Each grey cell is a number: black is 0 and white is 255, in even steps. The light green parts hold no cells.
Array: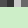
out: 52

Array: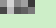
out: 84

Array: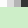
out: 220

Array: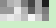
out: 245

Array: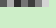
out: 61

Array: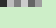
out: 204

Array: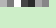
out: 42

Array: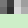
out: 47
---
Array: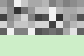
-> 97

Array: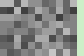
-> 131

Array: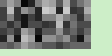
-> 102

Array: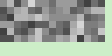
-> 80

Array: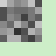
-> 94

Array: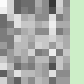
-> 210

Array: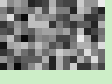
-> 20

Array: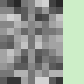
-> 91

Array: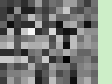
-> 60
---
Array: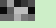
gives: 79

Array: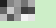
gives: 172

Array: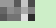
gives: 75

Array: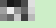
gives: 223

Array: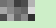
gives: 179

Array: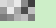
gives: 62
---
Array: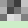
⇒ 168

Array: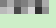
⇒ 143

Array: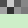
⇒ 122

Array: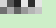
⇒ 197

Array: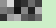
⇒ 176

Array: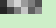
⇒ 140

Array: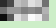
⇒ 178

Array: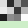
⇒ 182
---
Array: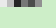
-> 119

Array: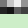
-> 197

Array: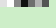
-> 110

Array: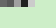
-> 160

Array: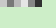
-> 229

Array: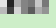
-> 120

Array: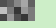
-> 135

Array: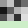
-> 196
